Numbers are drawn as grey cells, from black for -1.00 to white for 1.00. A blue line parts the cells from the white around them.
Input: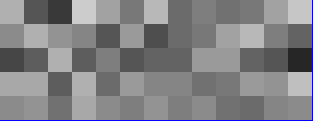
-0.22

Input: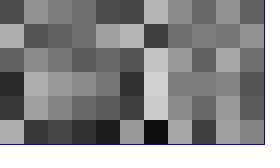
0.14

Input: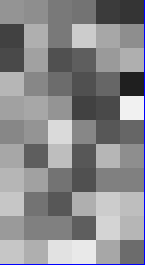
0.11

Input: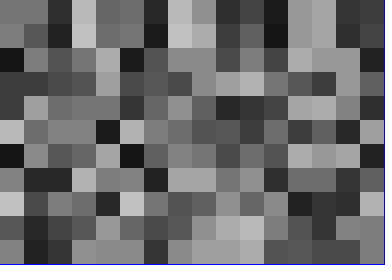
-0.47

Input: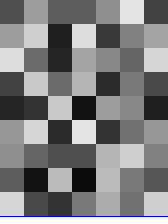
0.29

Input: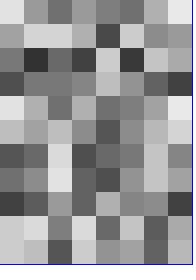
0.21

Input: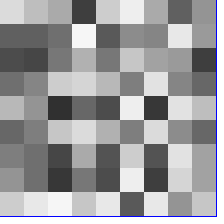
0.21

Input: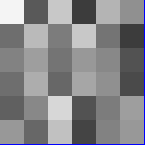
-0.53

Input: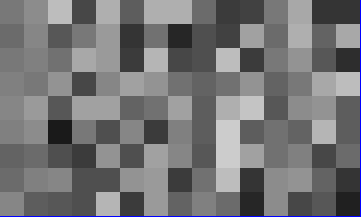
0.32
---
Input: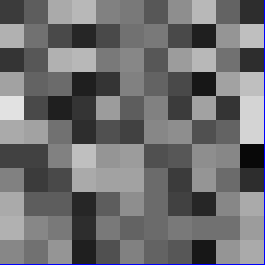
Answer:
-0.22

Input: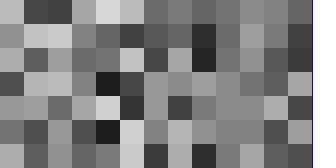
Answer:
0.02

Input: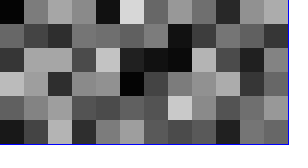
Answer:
0.14

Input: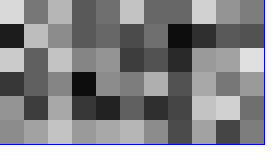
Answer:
0.16

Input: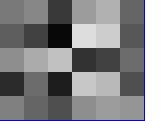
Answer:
0.39
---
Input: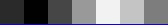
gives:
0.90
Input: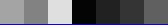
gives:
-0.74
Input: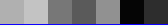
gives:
0.14
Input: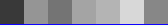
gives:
0.41
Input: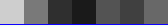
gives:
-0.35
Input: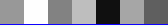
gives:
-0.87
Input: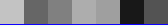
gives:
0.24
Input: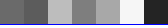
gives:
0.32
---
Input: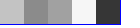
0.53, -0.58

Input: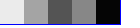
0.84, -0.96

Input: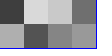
-0.51, 0.20

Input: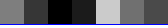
-0.01, -0.42

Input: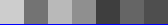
0.61, -0.39

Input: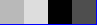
0.45, -0.39
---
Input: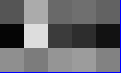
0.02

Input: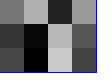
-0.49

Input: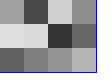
0.42

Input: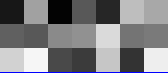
0.87

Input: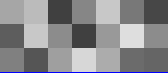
-0.21

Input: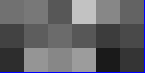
-0.59

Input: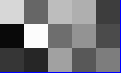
-0.02

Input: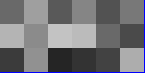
0.36

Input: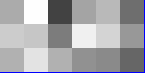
-0.20
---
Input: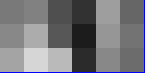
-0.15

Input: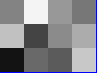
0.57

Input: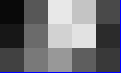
-0.55

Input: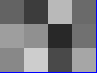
0.30

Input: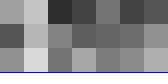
0.37

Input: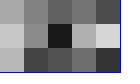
-0.59
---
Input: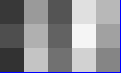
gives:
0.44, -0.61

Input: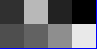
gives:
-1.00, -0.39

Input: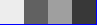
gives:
-0.56, 0.86

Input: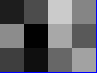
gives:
0.04, -0.51

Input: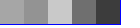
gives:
-0.53, 0.30

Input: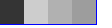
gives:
0.23, -0.59

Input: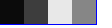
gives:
0.05, -0.91

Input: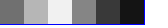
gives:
-0.84, -0.12
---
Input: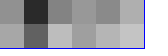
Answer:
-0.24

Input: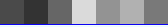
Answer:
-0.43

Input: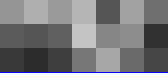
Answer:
-0.61

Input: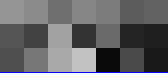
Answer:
-0.81

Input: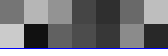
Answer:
-0.69

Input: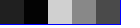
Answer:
-0.75

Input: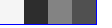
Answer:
-0.37

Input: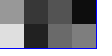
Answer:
-0.74
